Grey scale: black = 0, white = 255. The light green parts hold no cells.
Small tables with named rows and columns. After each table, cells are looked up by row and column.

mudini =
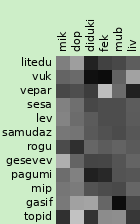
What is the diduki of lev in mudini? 91
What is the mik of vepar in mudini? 72
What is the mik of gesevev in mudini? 175
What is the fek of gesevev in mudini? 70
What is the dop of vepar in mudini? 78
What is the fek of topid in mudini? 140
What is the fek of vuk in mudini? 12
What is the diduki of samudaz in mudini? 89
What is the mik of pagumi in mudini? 109
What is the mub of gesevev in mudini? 84
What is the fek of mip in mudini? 76
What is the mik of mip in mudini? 118
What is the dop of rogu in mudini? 47

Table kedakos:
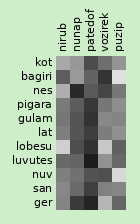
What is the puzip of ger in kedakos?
102
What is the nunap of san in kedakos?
106
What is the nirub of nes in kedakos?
174
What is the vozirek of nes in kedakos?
70
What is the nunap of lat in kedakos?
85
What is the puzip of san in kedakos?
134
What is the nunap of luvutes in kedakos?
100
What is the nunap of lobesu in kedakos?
78
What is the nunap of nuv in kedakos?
113
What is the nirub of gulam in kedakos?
118
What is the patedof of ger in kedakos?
36
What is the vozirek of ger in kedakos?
181
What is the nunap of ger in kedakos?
59
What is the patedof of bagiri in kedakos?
99
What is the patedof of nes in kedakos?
90
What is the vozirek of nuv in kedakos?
80
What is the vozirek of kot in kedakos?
111
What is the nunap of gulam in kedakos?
84
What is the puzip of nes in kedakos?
119

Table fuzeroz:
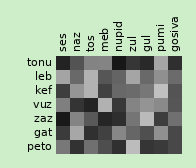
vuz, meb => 177
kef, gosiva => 84
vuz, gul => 148
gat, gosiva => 72
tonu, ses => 35
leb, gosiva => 107

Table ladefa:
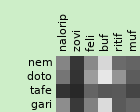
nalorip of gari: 141
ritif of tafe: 89
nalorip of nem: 133
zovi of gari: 57
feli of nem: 137
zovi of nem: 54
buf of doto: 231
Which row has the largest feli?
doto

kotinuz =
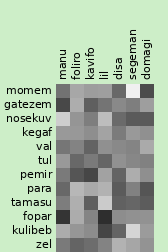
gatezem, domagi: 158
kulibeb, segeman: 213
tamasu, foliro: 175
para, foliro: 183
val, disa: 137
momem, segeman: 240
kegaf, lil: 163
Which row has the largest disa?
zel

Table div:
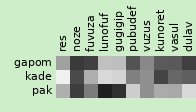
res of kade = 240
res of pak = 175
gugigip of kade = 212
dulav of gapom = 63
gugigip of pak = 48
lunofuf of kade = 217
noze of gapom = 58
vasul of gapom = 89
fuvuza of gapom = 64
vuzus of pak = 143

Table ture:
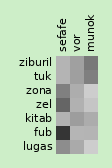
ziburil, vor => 160
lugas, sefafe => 141
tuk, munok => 127
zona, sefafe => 128
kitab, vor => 157
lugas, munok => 205
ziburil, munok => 120
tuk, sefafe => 180

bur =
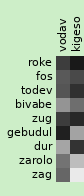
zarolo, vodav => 115
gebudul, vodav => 32
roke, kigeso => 25
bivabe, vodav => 148
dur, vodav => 165
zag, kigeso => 234
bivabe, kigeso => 110
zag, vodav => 102
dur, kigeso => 51
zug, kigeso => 40
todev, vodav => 85
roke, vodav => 61
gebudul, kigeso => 163
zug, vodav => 61
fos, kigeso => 73

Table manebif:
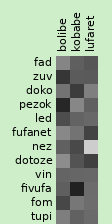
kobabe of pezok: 135
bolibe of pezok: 39
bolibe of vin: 100
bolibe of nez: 96
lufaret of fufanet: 67
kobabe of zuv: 91
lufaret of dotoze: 64
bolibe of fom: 71
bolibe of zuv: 54

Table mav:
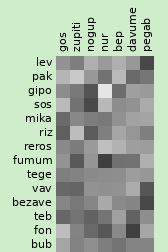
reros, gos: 137
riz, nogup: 92
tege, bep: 142
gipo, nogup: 84
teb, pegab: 142
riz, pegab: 127
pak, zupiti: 201
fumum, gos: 147
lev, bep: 175

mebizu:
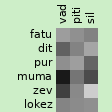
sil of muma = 75
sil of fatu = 130
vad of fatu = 157
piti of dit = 131
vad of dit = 97
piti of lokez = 139
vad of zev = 64
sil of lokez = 143
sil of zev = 205
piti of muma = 117
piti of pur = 158
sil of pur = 100
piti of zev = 137
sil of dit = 165
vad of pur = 143
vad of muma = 25

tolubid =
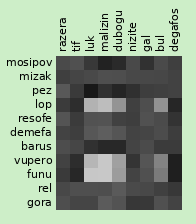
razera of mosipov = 74
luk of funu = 199
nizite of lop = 64
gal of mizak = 72
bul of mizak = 71
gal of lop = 78
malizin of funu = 200
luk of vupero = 182
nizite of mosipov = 73
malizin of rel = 78
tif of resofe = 59
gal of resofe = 81
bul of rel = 64
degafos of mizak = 66
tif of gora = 69
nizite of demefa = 67
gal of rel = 72
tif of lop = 45

